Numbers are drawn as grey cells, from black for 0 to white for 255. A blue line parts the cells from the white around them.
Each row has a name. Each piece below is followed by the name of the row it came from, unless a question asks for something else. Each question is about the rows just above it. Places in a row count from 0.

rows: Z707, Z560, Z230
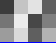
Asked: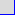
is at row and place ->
Z230, 1
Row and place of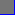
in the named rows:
Z560, 0
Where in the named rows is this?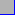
Z230, 3

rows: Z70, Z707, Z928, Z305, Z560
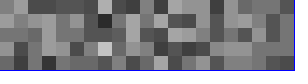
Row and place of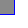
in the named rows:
Z305, 15
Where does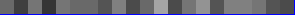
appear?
Z560
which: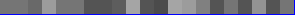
Z928
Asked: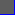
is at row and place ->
Z928, 8

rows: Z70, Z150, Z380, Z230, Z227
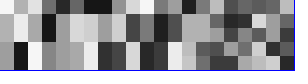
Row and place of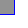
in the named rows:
Z70, 8
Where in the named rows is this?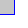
Z227, 13

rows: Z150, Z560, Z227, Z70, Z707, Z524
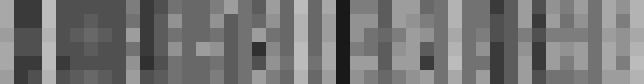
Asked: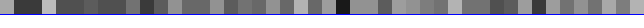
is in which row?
Z560
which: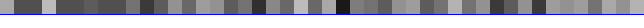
Z70
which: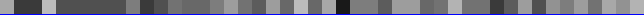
Z150
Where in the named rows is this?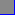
Z70, 19

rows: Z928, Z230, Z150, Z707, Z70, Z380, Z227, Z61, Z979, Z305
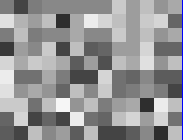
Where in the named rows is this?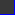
Z707, 0
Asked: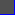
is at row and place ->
Z70, 7
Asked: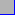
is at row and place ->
Z230, 1

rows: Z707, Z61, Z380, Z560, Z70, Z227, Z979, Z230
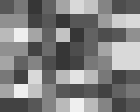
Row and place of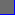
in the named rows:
Z560, 3
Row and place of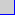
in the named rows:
Z61, 8
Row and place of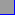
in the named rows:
Z61, 7
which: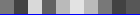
Z227
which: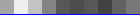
Z979
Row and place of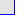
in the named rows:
Z227, 5

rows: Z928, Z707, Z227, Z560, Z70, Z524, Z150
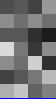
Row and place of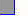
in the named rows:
Z928, 3
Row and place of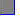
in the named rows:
Z150, 3
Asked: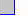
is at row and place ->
Z150, 1
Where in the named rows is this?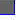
Z150, 2
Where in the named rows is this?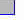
Z524, 3
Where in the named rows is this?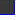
Z560, 2

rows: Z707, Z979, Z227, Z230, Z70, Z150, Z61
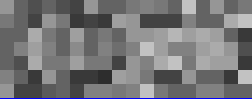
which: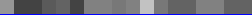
Z61
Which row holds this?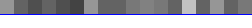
Z707
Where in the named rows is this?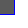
Z61, 3
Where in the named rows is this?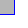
Z227, 12
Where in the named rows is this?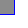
Z230, 5
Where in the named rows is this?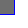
Z230, 8

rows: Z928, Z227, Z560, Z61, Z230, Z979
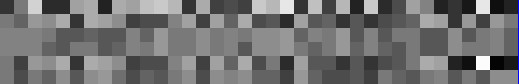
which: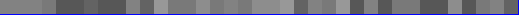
Z560
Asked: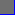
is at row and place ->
Z979, 8

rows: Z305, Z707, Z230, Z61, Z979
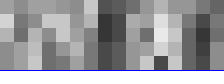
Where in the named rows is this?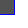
Z305, 7
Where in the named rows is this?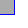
Z707, 9
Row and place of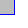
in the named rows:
Z61, 2
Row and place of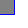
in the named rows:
Z230, 6
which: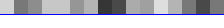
Z707
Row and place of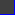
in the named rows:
Z61, 14

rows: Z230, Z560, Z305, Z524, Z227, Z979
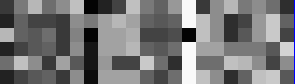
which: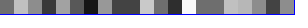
Z227
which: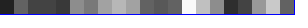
Z560
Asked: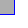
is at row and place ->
Z305, 9
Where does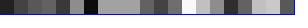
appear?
Z979
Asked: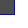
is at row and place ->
Z305, 12
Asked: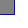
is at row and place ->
Z305, 5
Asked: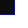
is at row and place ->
Z979, 6

